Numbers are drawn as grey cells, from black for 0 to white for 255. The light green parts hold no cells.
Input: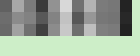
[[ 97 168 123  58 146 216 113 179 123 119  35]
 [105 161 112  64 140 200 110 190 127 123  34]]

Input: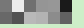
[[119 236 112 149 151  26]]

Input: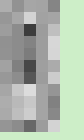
[[174 146 166 164 133]
 [157 140  61 156 191]
 [146 140 124 157 214]
 [152 141  86 156 204]
 [173 185 199 164 129]
 [149 140 104 156 211]]

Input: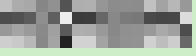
[[192 172 168 134 145  83 174 176 150 140 141 140 193 163 183 152]
 [152 164 154 137 160  90 174 172 153 136 144 145 153 169 160  77]]

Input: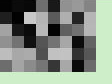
[[  3  11   8 111  25 145 153 132]
 [163  23  11 184   3  96 113 182]
 [189 168 171  80 193 194  50  87]]

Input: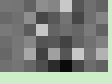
[[118 117  98 142 133 200  86 111  99]
 [121 116  91 198 100 110 102 123  98]
 [103 120 168  65 160  85 200 119 178]]
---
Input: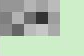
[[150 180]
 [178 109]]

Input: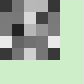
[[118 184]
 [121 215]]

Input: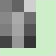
[[ 99 207]
 [170 111]]

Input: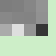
[[127 134]
 [132 131]]

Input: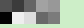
[[ 59 101]
 [238 221]]

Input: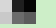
[[ 31   4]
 [108  92]]
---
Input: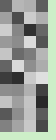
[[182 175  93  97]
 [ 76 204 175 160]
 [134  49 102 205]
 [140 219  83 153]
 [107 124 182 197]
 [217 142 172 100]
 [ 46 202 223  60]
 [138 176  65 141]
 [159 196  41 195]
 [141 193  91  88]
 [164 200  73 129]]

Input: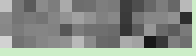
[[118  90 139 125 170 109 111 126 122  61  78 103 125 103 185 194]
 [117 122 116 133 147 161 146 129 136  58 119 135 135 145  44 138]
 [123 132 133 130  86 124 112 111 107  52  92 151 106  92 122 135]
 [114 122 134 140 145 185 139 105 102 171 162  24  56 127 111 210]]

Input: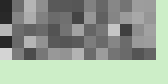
[[110 181 142  89  88  86 129 103 135 116 157 156  38]
 [133 173 129 107 112  68 150  96 133 155 168 150  41]
 [108  98 106  83 115 162 101 119 198  63 141 161 183]
 [105 181 146  89  85  90 125 106 134 107 154 157  39]
 [124  75 119 152 147 179 107 156 116 106  84  99 212]]

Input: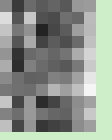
[[ 58 107  90 100  88 152 155 136]
 [ 85 199  81  75 111 104 187 220]
 [119 145  35  71  92 158 185 196]
 [ 85 170  67  92  78 107 192 171]
 [ 50 106 115 102 116 172 212 148]
 [ 45 128 107  96  88 121 201 172]
 [111  97  99 129 123 161 230 138]
 [112 109 133 181 159 191 245 119]
 [ 69 152  44  68 103 141 161 197]
 [110 153 116 102  98 145 200 130]
 [ 71 149  55  65  73 140 158 191]]

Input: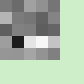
[[107 161 145 117 122]
 [123 118  98 132 181]
 [129 126  94 101  95]
 [ 28 228 247 195 158]
 [149 165 147 128 150]]

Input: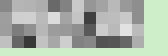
[[181 179 173 105 130 201 150 163 185 153 142 136]
 [207 208 186 220 164 196  64 187 189 201 142 158]
 [125 145 183 156 153 143  89 204 185 226 187 157]
 [102  56 194 167 206 130 135  82  85 102 173 192]]

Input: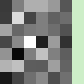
[[127 175 175 153  86  58]
 [219  69 127  97 109  60]
 [103 122 127 110  82 164]
 [137 254  30 156  49  71]
 [  8 127 193 128  94 147]
 [192  93  92 159  99 179]
 [ 68 111 136  77 112  24]]

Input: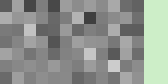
[[162  70 126  72 157 140 156 139 169 108  98  92]
 [150 156 135 104 125 179  63 125 139 150 111 173]
 [118 194  98 102 154 105 127 120 173  94  93 122]
 [133 163 147  84 127 159 147 145 120 168 130 115]
 [144 117 134 106 130 136 197 128  89 161 109 163]
 [136 143 135 153 136 126 156 137 204 124 140 128]
 [158 129 142 135 137 103 116 133 116 168 145 106]]

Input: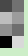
[[113  72]
 [156 189]
 [110 144]
 [217   3]]
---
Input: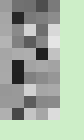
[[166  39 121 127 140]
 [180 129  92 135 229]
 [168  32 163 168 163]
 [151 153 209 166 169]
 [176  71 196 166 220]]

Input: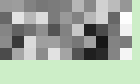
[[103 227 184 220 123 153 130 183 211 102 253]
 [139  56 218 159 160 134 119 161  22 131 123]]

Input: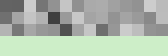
[[112 165 196 178  63 154 199 164 170 147 164 154 137 188]]

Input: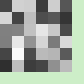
[[214  68 190  78  87  53]
 [127 231 146 213 123 217]
 [ 47 190  61  69 144 187]]

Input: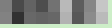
[[130  49 104  99 103 178  87 139 186]]

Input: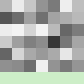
[[ 85 109 160 112 163 173 185]
 [203 159 128 141  54 119 166]
 [144 139 110 240 147 121 149]]
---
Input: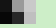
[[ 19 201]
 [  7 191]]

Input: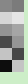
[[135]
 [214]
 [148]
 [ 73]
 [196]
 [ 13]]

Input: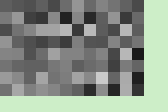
[[ 94  80  73 149 131  97]
 [121  64 137 135  94  58]
 [ 76 133 163  57  92 183]
 [148  79  84 127  82  93]
 [132  81 161 131 131 183]
 [115  97 119  95 115 123]
 [154  99 115 163 202 170]
 [113 128 133  96 140 172]]

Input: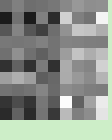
[[110 110 119 152 144]
 [ 27  27  44 127 244]
 [ 86  86 110 198 173]
 [120 120 115 129 125]
 [112 112 115 195 190]
 [ 49  49  48 139 209]
 [158 158 104 153 180]
 [115 115 106 134 124]
 [ 52  52  89  97 235]
 [ 42  42  56 127 228]]

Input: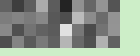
[[ 98  94  92 145 148]
 [125 123  88 187 107]
 [137 115  91 119 115]
 [ 78  90  96 105 177]]

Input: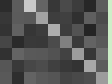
[[ 44 201  55  60  92]
 [ 55  89  62  48  75]
 [ 51  54 174  83  83]
 [ 70  57  75  58  89]
 [ 49  89  82 156 109]
 [ 86  71  64  51  92]
 [ 89  99  85  73 156]]

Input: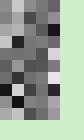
[[140 139 100]
 [129  75 143]
 [165 129  22]
 [196 119 106]
 [116 117 213]
 [ 94  82 123]
 [110 112 229]
 [ 22  67  39]
 [143 130 165]
 [169  81 153]]
